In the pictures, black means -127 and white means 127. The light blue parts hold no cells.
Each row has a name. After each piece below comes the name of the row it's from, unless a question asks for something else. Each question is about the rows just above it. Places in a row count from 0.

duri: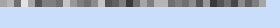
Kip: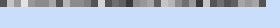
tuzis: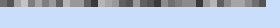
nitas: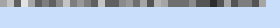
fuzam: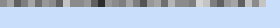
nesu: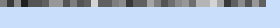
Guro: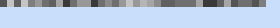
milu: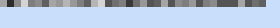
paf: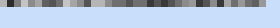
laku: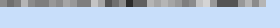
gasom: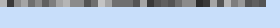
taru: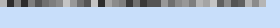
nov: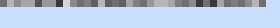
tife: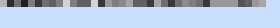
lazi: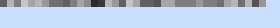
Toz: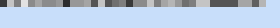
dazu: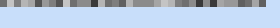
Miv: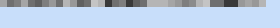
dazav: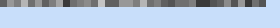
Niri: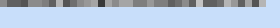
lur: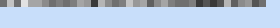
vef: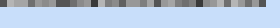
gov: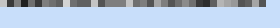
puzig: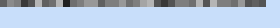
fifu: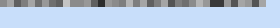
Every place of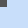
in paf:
7 12 18 22 24 29
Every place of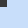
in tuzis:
13 22 28
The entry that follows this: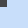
[11]
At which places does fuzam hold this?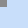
0 7 10 11 16 25 26 36

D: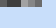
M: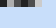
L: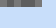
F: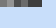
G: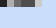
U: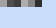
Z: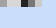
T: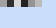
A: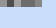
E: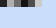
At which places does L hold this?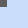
1 3 4
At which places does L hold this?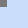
0 2 5
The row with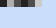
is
M
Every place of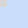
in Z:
1 2

